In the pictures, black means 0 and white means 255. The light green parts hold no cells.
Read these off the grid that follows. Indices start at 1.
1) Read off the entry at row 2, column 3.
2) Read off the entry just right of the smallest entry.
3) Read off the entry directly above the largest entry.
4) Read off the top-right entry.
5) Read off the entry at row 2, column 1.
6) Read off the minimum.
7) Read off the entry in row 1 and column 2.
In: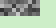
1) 154
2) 85
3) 85
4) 142
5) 184
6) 47
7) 126

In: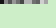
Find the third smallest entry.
86
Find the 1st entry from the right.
165
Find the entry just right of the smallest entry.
136

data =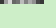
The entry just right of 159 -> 215
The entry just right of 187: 130
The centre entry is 187

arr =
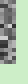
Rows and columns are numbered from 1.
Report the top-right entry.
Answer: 108
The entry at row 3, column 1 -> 164
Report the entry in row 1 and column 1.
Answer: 137
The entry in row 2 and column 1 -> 66
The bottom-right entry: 137
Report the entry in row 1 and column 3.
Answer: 124
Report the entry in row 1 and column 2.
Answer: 164

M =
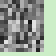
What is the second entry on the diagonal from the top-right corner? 118
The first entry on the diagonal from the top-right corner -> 133
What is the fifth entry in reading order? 76
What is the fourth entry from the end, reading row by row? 146
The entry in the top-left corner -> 133
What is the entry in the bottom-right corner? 185
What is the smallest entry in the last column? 49
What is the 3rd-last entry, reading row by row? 200
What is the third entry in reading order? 160
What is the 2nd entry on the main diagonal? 173
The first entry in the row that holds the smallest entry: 76
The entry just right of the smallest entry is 226
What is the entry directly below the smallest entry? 62
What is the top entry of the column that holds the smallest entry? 76
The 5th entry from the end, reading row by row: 106
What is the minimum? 20
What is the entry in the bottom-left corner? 118
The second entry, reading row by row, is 106
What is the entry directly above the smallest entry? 118
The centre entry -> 92
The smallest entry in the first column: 34
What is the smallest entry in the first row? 49

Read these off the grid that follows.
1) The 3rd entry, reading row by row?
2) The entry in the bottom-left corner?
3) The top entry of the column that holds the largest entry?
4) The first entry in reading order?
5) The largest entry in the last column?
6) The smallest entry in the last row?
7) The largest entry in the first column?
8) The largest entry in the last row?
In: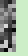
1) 31
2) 71
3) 57
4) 84
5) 193
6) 7
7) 193
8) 193

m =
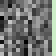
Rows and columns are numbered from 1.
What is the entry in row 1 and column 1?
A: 59
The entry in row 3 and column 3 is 160
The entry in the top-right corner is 87
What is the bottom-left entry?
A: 185
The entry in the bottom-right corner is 144
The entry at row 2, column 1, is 87
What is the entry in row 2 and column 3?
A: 16
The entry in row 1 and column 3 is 43
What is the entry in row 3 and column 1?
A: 113
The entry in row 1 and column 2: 99
